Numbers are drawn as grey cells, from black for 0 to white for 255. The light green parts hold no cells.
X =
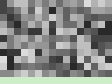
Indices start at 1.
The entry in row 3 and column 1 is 110
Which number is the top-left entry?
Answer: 68
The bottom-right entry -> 97
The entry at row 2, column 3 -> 123
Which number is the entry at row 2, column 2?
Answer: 83
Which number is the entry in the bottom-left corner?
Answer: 137
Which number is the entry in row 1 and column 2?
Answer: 149
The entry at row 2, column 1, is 68
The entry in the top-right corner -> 178
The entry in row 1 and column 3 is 191

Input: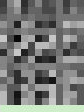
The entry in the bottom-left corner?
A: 185
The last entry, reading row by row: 88
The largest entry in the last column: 172
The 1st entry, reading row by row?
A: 60
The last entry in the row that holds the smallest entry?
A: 100
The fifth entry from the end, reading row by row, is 199
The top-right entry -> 88
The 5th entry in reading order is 88
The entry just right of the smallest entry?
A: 160
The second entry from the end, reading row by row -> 132
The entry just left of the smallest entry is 72
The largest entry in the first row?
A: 172
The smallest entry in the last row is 32
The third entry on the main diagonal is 116
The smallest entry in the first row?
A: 46
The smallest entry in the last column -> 72
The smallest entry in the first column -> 46
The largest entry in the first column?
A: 199

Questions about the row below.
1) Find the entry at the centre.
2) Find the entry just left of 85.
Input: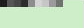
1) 141
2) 29

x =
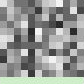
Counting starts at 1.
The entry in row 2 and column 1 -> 127
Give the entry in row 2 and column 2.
198
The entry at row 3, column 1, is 115
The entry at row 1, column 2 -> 182
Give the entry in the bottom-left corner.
155
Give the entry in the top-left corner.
226
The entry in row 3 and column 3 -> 139
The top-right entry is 102
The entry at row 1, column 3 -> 115
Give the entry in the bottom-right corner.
87

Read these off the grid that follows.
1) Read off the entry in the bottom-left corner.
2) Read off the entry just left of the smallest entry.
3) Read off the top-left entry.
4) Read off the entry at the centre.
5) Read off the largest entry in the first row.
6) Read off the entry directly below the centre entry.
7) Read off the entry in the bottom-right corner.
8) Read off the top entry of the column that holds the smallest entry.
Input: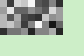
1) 48
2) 132
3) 184
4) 60
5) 246
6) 132
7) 36
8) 132

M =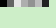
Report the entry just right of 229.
174
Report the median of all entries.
146
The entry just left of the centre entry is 229

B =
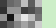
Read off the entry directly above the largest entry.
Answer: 62
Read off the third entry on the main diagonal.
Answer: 175
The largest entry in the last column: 204
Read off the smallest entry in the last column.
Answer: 104
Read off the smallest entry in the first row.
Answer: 62
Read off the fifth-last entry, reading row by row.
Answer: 92
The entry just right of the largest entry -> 191

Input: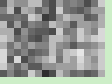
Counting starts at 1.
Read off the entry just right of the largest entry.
159
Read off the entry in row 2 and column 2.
188
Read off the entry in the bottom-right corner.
174
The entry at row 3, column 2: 104
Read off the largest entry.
230
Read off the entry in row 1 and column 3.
144
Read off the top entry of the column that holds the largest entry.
116
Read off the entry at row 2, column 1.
131
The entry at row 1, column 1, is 90
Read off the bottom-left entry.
90
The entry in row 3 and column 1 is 104
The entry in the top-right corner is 203
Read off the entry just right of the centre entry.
188
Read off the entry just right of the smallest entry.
76
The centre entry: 188
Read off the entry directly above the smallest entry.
144
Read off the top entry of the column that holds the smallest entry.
104
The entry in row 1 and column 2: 174
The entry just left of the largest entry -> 203
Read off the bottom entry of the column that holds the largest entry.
116
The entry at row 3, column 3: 116
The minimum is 45
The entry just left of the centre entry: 116

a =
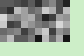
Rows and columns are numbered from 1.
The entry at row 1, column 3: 78
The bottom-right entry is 21
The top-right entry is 34
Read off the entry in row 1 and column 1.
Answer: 91
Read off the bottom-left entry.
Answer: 134
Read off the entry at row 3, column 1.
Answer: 214
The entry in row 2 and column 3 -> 187
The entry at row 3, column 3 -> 134
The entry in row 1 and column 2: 91

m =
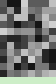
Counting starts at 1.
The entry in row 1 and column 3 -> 21
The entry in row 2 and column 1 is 76
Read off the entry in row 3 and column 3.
192
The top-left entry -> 91
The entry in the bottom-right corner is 192
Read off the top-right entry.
192
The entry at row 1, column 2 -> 21
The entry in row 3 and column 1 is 176
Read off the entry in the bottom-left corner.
37
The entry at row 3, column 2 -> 76
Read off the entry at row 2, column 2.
147

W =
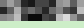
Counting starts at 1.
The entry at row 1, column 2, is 159
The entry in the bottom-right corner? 95
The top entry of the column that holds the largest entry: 159
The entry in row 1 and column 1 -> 121
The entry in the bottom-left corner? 134
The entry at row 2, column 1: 38
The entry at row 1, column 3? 121
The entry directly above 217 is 81
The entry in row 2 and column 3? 173
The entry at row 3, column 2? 146

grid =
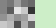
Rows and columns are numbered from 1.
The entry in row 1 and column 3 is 159
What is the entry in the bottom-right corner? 105
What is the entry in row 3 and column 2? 173
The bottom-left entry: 200
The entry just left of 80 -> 186
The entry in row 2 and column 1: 131

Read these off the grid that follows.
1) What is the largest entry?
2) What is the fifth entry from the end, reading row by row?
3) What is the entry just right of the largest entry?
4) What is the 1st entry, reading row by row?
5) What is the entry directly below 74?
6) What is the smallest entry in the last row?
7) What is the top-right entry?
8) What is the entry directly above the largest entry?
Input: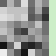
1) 237
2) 88
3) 151
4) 100
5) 49
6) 21
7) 137
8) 21
